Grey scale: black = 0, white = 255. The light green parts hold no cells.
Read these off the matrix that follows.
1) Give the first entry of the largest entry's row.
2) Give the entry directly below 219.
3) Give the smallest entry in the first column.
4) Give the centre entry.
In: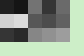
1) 209
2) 41
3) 32
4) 87
